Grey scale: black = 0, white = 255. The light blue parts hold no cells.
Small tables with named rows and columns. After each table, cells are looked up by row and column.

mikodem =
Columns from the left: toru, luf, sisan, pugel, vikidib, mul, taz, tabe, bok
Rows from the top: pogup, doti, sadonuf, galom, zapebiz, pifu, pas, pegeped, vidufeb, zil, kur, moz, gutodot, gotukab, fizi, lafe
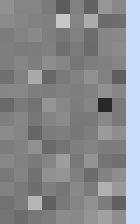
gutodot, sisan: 113
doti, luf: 134
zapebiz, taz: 126
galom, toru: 126
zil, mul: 119
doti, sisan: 130
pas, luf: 135
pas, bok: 134
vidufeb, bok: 121

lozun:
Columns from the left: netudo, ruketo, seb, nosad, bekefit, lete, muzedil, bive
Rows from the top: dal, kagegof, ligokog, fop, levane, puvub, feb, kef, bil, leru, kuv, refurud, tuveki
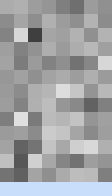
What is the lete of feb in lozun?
197
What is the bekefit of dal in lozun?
127
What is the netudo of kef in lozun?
157
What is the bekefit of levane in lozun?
143
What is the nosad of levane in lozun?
130
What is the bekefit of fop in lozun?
155
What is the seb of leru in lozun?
139
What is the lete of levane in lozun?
114
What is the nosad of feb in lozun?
181
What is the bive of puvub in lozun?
155
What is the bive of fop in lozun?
160
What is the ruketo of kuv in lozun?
99
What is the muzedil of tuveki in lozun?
186
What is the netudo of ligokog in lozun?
131
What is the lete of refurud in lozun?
114
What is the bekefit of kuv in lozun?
168
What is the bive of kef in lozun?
128
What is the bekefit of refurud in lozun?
133
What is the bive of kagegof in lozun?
140
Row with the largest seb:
refurud

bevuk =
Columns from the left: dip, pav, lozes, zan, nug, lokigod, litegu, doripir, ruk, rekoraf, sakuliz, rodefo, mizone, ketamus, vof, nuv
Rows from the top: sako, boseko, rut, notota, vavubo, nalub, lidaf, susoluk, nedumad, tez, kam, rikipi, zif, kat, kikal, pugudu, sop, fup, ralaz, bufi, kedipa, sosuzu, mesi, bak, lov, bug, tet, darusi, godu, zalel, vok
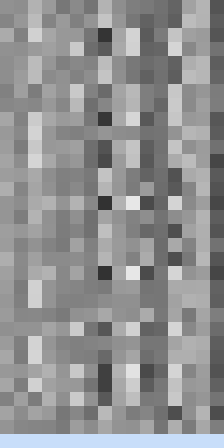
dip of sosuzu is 151
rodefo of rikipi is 116
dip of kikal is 149
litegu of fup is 128
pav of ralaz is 138
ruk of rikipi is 155
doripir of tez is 149
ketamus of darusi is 152
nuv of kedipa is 98
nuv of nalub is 101
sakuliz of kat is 155
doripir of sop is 191
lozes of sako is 178
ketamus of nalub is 188
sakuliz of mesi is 171
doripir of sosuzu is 140
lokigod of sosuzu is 129
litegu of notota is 109
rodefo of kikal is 102

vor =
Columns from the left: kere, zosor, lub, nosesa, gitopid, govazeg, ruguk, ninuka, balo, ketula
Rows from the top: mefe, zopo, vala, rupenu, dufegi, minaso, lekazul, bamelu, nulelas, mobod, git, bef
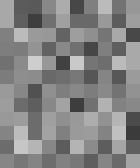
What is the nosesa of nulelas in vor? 159
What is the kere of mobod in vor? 132
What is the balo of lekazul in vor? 115
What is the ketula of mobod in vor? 59
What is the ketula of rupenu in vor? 169
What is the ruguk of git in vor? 139
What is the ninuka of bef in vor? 133
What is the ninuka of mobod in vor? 131
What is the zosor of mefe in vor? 91
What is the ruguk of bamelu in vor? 113
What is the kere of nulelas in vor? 153
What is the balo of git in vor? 165
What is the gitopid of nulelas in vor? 143
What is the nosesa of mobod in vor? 163
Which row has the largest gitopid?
mefe

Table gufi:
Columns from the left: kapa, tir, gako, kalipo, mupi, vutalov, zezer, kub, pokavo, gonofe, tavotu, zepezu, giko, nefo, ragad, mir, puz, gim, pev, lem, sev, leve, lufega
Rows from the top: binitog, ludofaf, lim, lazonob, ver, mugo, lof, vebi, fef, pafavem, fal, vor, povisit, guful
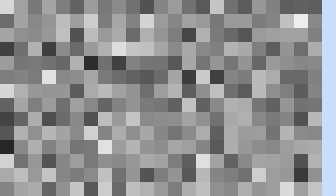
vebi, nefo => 194
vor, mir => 162
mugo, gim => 124
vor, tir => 115
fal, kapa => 38
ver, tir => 118
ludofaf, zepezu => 155
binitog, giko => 155
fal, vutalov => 117
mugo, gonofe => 98
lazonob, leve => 110
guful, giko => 125
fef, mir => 113
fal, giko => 166
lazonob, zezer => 154
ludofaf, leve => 238
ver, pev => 102
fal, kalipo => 130
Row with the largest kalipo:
mugo

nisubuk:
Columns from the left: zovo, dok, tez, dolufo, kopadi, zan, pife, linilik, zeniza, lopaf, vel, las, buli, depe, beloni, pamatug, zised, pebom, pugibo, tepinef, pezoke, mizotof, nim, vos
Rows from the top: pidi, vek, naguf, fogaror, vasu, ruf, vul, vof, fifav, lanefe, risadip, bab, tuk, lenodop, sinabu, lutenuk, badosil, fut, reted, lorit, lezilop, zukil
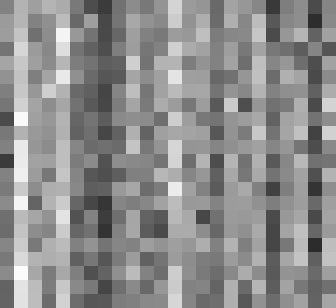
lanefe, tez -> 153
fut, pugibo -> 162
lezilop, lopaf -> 138
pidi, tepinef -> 57
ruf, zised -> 113
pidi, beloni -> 149
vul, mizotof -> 145
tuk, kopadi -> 197
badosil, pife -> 113
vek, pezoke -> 135
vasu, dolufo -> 139
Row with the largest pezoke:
ruf

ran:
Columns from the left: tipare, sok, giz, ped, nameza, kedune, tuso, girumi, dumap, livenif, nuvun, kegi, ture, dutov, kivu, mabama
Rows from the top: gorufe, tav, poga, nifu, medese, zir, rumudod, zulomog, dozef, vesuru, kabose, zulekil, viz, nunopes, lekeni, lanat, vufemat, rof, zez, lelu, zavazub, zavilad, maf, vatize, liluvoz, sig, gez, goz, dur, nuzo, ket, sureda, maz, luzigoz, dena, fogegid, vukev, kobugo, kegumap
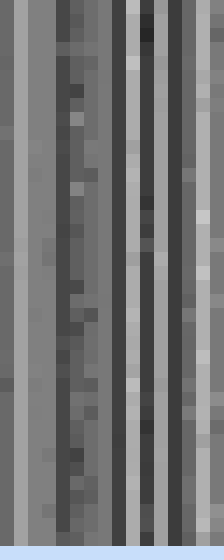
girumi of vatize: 120
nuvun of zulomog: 61
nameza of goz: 71
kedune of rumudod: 67
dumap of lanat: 64
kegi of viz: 160
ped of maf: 128
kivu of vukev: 176
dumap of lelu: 64
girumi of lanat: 120
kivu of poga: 176
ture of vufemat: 60
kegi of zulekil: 160
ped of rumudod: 128

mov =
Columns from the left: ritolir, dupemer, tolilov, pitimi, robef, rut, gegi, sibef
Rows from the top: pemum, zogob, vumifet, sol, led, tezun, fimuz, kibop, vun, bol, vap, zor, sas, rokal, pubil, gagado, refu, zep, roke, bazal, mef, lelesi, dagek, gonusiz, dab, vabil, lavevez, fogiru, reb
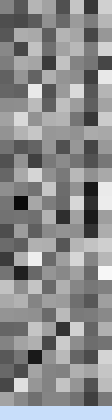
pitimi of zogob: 144
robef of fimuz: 154
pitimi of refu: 138
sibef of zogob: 182
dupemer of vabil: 118
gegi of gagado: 26
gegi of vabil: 75
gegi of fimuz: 87
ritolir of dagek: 148
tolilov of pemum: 181

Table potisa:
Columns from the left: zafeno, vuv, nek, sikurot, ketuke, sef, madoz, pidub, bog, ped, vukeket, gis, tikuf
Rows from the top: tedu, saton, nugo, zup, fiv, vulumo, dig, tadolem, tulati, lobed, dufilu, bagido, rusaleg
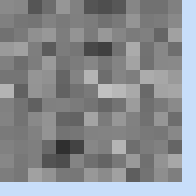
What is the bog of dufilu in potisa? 181
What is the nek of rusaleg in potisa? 161
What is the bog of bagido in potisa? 120
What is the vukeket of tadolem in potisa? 111
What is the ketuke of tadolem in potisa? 129
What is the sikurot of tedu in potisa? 109
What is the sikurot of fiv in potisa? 154
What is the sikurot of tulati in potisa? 147
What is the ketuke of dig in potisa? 98

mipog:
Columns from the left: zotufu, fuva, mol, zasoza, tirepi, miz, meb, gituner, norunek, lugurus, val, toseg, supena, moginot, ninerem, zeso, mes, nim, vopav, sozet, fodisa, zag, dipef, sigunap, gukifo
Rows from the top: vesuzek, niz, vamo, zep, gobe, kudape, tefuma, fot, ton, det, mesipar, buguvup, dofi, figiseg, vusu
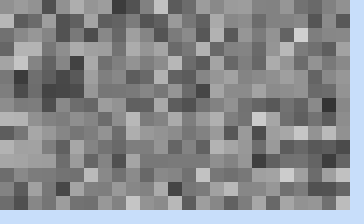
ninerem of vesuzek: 156
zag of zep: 124
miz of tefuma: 76
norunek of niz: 99
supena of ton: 171
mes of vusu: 97
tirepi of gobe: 134
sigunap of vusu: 112
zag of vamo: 208
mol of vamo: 151
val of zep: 149
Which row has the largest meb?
dofi

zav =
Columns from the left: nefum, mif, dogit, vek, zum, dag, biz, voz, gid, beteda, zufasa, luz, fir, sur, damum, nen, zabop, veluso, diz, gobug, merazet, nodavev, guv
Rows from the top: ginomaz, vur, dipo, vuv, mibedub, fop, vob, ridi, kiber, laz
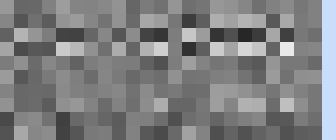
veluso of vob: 145
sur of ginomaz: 111
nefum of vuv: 165
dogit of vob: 106
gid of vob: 135
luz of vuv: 207
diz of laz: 98
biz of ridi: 131
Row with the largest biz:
vuv

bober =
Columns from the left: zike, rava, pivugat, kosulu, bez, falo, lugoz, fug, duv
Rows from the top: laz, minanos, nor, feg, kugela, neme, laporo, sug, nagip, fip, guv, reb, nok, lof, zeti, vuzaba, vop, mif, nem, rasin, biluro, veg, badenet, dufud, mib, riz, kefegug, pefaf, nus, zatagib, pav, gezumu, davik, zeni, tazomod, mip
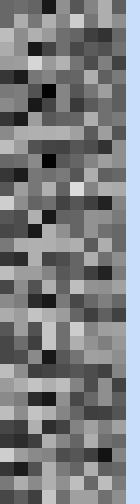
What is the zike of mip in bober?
71
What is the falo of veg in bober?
72
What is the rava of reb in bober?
109
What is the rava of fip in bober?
173
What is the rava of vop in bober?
77
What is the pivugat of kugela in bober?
214
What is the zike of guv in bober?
189
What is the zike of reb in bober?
104
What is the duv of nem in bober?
142
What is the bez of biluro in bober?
99
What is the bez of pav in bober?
66
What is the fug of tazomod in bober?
189
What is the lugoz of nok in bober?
174
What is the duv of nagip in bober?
122
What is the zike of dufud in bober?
87
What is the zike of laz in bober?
104

